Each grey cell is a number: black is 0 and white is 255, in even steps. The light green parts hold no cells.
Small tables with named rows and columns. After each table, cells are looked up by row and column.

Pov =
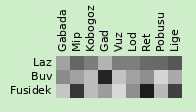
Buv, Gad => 36
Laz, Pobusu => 104
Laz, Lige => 87
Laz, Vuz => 125
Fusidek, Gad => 157
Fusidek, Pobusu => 185
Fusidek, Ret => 28
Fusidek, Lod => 143
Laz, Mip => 101
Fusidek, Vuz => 216
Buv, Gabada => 139
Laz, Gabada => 162
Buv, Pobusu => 213
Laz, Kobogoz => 125
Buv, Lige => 170
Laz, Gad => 179

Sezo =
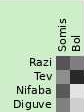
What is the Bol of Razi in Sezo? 127
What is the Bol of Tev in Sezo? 40
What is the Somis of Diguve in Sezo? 128
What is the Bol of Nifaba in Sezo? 227
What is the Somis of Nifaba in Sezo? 89
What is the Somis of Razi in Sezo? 85
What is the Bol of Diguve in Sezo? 207
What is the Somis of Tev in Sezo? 143
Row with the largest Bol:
Nifaba

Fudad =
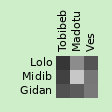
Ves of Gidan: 121
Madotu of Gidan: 91
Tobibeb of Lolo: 54
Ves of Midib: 119
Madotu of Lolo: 140
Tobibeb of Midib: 65
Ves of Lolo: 84
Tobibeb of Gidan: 81
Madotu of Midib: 199
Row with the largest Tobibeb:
Gidan

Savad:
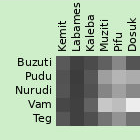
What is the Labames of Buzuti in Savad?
64
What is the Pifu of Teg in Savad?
147
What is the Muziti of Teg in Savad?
115
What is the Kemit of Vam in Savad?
71
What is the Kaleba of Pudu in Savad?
86
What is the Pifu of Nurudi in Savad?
160
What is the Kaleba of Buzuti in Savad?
75
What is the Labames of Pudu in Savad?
60
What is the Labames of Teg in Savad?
64

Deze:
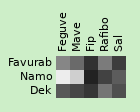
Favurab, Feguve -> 134
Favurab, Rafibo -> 123
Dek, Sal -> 79
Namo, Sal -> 92
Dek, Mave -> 70
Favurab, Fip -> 49
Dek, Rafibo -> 117
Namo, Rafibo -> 66
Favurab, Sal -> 61
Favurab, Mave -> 106
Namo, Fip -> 34
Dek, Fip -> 54
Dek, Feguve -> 88
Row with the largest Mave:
Namo

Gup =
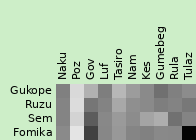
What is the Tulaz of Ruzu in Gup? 120
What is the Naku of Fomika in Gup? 138
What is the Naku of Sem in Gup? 132
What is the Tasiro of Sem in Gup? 154
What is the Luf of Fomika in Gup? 135
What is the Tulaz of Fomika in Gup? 4
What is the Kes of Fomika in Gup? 129
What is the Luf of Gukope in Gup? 126
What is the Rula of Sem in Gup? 113
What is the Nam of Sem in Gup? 140
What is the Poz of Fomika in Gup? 228
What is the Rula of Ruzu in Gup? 131
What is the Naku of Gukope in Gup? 128
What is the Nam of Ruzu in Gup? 143
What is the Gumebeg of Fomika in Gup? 137
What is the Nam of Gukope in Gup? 156
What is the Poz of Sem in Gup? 211
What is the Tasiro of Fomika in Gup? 152

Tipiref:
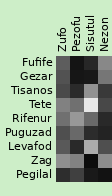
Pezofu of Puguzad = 105
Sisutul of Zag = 12
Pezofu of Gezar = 22
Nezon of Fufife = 136
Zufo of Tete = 129
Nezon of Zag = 141
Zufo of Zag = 143
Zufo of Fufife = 93
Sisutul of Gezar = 24
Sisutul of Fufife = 39
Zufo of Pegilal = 45
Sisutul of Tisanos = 146
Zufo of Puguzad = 79
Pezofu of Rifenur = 152
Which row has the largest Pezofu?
Rifenur

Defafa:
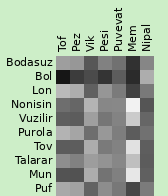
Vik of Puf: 99
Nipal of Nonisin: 85
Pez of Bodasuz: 151
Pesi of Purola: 152
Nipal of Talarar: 92
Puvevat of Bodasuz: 113
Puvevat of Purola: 126
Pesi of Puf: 141
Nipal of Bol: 173
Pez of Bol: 60
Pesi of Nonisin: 135
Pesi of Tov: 122
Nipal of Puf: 123
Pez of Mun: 82

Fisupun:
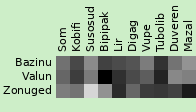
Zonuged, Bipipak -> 146
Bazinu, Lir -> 75
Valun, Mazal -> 128
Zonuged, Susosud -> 214
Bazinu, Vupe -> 124
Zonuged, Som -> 125
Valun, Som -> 102
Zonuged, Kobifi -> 115
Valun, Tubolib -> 35
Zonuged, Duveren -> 66
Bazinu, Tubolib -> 50

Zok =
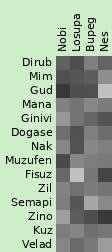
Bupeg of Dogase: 127
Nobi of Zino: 159
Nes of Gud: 193
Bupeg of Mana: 136
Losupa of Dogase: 81
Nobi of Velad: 134
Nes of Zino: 57
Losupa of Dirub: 79
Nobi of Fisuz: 104
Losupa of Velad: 106
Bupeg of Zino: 79
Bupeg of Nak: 135
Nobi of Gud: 55
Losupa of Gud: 79
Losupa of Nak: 82
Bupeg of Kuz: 111
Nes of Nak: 127
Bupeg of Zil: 124
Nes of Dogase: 108
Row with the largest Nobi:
Zino

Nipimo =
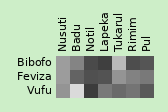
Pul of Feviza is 121
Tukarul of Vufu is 106
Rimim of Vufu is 116
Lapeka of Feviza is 83
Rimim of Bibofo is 77
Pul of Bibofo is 85
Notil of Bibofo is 74
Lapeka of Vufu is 121
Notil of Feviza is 80
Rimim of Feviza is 130
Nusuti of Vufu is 148
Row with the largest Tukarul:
Bibofo

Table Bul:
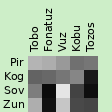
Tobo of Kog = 99
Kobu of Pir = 112
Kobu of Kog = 134
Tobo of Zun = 174
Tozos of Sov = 14
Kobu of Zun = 73
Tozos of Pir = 118

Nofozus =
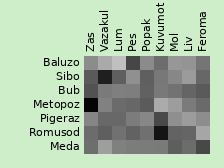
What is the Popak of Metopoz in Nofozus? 91
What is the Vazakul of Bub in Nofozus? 122
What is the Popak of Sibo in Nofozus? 95
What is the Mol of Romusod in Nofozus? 99
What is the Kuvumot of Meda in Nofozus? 122
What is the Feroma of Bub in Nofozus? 90
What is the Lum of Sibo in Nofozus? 95
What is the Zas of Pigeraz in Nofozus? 133

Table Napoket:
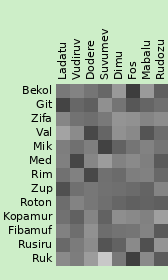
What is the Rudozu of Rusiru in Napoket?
148
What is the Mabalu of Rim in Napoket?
129
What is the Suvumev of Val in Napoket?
101
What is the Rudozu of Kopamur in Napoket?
159
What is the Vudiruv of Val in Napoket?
139
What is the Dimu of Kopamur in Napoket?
142
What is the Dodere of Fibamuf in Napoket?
145
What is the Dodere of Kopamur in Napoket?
133

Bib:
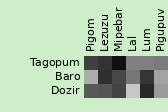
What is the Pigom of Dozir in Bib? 88
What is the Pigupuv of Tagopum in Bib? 123
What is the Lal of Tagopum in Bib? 128
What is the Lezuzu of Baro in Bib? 47
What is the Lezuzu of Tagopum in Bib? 51
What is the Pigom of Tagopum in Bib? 64
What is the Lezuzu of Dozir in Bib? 86
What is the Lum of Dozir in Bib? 40
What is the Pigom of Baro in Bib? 173
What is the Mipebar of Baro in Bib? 71
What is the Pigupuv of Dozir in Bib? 155
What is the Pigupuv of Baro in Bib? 163
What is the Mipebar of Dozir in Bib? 67
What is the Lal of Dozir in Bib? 198

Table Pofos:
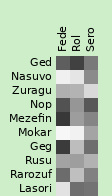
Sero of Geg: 110
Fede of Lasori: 226
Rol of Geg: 189
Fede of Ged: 94
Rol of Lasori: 110
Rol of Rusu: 158
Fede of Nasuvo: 240
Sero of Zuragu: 217
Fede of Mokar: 247
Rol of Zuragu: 179
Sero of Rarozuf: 129

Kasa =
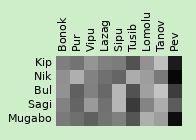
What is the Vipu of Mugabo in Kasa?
96
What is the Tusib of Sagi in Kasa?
58
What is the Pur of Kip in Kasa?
115
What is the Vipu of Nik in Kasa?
130
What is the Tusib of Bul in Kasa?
82
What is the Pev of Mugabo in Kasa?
13
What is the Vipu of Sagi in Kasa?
154
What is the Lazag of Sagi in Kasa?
113
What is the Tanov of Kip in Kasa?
191
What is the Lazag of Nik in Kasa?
112
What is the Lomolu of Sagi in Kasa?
132
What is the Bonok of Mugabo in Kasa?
122
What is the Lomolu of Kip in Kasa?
146
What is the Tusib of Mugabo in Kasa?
85
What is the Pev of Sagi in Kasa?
92
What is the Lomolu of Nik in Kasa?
157
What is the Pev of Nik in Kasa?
7
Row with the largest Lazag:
Kip

